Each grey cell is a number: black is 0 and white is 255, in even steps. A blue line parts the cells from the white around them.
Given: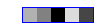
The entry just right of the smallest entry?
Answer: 220
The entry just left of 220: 0
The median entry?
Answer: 129

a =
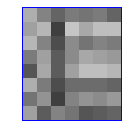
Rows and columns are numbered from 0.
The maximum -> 197
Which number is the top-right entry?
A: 100
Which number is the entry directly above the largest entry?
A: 123
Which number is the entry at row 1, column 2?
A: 63
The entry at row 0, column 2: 100
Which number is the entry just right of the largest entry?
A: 168
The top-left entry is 174
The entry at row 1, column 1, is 182
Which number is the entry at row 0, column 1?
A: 131
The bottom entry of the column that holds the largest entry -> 116
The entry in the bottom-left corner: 160
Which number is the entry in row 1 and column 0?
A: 160
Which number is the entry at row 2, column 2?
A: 77
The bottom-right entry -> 100
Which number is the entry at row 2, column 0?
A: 182

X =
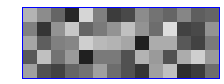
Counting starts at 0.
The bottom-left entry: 160
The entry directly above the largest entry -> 101
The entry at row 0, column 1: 140
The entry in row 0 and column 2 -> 101
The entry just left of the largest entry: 109
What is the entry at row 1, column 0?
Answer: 128
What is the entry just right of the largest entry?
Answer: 66
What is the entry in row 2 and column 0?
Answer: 166
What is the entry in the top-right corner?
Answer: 101
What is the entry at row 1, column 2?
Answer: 147
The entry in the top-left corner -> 179
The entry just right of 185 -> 179

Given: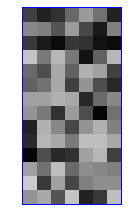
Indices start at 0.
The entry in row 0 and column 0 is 64
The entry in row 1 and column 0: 136
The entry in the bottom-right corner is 190
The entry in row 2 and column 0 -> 56
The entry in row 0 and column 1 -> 34
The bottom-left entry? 148
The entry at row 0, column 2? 49
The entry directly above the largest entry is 160
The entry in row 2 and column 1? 26
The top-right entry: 34
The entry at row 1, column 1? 128

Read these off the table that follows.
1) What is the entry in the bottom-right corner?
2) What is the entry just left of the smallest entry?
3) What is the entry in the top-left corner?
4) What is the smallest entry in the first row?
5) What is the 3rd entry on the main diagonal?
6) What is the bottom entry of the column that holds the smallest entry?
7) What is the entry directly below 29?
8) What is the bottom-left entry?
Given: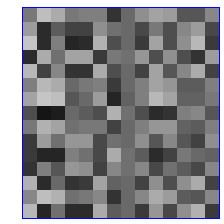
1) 58
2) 78
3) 120
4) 51
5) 127
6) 37
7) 163
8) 184

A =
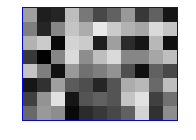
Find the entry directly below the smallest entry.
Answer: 126
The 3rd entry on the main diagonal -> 9
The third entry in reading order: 37
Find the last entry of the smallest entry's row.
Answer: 190
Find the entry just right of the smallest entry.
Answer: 134
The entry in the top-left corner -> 159
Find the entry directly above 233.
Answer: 72
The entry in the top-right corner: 22
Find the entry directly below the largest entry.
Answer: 30
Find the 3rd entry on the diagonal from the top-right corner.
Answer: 22
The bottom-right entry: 141
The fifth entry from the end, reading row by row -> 72
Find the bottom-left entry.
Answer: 105
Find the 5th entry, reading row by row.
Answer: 120
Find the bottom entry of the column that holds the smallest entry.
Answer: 153
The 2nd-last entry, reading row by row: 49
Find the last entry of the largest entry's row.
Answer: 196
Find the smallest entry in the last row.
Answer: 9
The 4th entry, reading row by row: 190
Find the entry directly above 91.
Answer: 153
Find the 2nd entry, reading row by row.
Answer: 30
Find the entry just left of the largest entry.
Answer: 172
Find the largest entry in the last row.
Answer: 211

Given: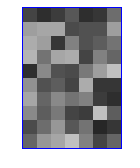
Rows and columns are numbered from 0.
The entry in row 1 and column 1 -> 166
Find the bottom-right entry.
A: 101
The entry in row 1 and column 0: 158
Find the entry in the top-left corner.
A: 68
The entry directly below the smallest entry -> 68
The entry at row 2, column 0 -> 172
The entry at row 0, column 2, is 60
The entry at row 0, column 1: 46
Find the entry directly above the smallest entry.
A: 192
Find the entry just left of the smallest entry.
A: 115
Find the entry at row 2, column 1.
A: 158
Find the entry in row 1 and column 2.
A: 166

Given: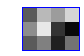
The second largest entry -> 213
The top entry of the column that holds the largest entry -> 185
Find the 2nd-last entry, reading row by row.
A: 32
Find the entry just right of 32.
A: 115

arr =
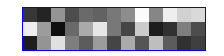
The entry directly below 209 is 126
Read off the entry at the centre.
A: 120
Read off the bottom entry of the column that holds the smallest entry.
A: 224
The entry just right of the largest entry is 134
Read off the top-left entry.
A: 55
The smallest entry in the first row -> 36
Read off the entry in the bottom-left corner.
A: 29
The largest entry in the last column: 217
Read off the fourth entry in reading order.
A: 77
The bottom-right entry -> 63
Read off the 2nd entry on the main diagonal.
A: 156
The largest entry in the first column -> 238
